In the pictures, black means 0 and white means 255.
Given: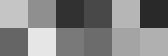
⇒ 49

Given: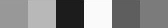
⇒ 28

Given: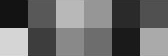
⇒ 184

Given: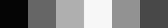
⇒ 175

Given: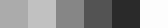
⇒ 134

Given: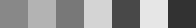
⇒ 120
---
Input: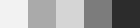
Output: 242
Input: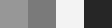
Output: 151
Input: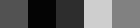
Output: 82
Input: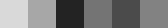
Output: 217
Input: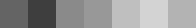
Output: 100
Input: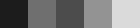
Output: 28
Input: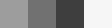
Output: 157
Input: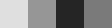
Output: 223
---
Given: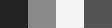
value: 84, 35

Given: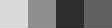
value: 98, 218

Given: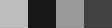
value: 66, 189

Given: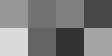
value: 71, 217

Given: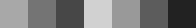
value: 34, 168

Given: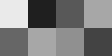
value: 167, 102

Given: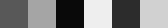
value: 209, 88

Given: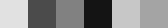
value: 164, 225

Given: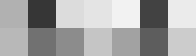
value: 235, 184
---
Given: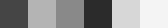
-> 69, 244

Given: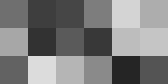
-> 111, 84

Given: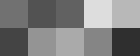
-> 113, 47

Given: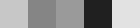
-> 199, 226

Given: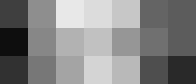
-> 63, 41

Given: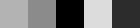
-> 179, 44

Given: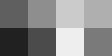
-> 95, 122

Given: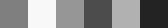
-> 127, 35
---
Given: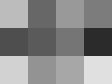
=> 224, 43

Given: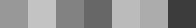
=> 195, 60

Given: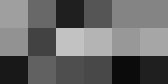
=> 194, 11

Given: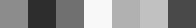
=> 248, 45

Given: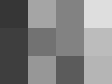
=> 222, 54

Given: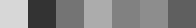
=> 215, 51

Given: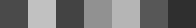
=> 193, 47

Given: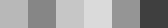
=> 218, 63

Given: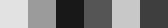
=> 226, 24
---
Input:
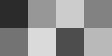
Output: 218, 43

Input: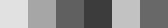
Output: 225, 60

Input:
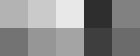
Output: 232, 46

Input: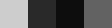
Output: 205, 13

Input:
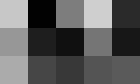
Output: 207, 2

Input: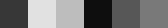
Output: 225, 14

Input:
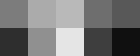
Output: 229, 16

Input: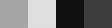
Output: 223, 16

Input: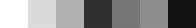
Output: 253, 18
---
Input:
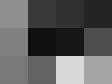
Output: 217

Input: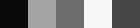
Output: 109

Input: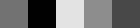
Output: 227

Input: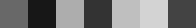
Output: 173

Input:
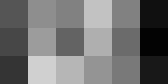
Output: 182

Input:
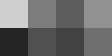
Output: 66

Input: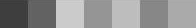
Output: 203

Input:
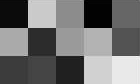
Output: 32

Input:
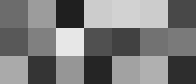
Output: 150
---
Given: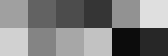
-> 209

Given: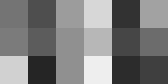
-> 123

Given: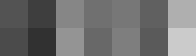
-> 75

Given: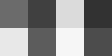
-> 232

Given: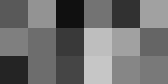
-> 127

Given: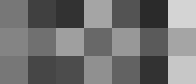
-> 132

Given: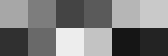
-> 48
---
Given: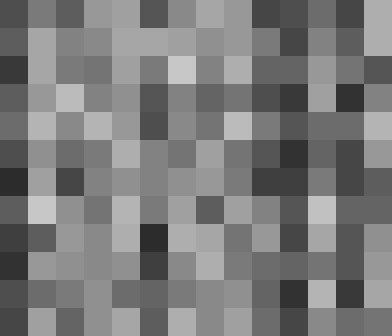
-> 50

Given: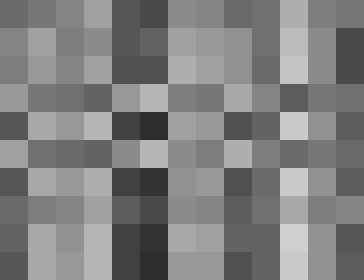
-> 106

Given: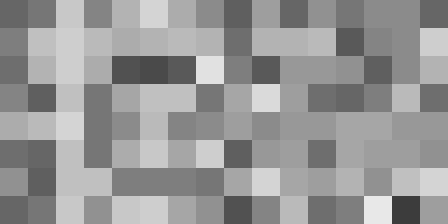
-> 110

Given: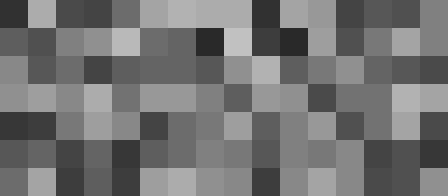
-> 55

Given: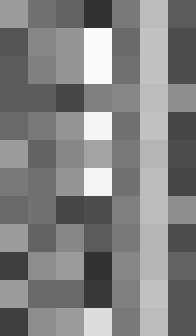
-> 63
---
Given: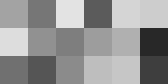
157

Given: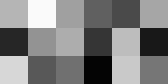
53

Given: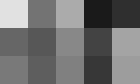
136

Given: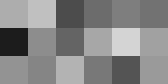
167

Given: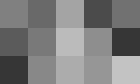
187

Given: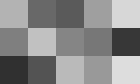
133

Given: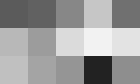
219

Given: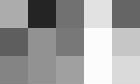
120

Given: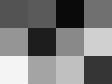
29

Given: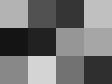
33
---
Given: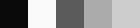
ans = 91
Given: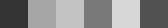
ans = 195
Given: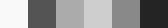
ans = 171
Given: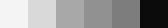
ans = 168
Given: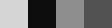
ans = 142
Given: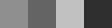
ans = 193
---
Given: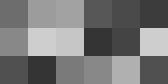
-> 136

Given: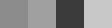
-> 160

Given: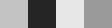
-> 37

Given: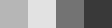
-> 226

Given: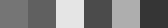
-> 75

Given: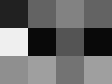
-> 159

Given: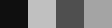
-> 192

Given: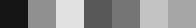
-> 117

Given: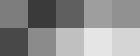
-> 192

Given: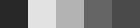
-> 179
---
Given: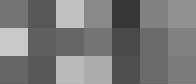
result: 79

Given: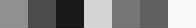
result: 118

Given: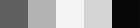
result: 243

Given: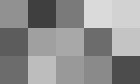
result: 153

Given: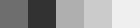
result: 175

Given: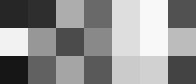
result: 203

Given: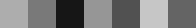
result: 81

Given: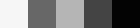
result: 181

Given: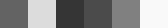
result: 75
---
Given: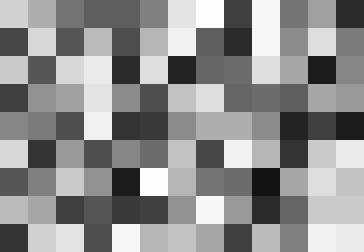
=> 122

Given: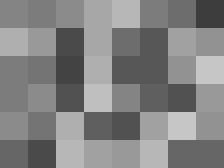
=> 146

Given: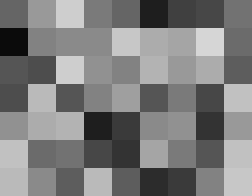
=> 107

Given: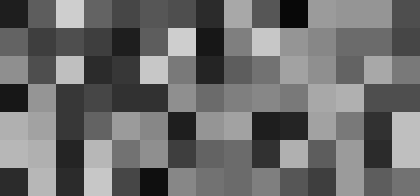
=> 70

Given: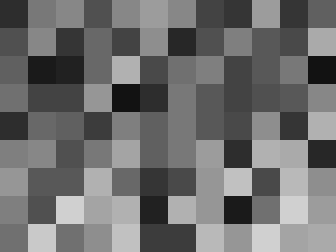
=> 170
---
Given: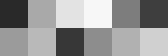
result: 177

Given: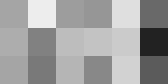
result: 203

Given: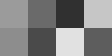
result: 225

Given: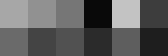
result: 94

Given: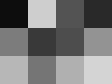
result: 77

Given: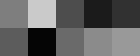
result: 139
